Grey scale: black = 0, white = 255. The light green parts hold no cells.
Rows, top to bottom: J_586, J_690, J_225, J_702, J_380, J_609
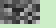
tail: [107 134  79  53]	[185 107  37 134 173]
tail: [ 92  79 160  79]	[53]
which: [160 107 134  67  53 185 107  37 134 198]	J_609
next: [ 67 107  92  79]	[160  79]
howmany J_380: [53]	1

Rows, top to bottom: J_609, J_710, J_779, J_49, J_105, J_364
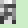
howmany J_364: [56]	2
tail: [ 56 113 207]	[128]
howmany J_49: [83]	2
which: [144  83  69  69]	J_710

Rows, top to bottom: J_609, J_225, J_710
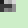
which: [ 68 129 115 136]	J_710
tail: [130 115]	[144]
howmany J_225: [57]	3
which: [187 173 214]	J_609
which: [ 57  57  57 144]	J_225

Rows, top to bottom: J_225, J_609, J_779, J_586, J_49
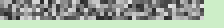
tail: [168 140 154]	[70]
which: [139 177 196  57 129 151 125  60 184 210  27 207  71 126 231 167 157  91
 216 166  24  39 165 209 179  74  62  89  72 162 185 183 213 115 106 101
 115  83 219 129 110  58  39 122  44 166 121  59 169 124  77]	J_225
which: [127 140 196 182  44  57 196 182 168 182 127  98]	J_49
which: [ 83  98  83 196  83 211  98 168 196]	J_586
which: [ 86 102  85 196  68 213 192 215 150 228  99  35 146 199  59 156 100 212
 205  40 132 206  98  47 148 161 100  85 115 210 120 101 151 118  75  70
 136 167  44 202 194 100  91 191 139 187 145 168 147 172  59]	J_779

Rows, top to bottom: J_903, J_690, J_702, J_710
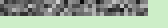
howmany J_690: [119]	8
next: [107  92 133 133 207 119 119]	[ 64 176]
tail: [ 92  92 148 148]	[119  64 176 119 148  64 107 107 119 119 176 119 176  92  92 107 148  92
 176 119 164  76  64 119]
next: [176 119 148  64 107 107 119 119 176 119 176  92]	[ 92 107]
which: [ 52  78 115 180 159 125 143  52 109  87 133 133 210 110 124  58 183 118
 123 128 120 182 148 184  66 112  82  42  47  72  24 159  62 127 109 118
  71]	J_702
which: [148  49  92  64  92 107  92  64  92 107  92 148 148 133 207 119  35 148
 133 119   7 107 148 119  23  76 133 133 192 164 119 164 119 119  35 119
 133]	J_903
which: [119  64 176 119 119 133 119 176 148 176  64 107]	J_702

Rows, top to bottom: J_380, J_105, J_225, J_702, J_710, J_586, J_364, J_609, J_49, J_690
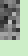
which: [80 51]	J_609
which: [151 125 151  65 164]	J_690
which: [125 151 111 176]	J_364
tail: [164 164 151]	[164 151]
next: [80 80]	[65 96]
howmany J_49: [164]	3

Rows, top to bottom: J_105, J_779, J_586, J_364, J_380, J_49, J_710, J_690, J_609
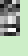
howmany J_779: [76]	2
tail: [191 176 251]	[251  17]
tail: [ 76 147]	[76 17]

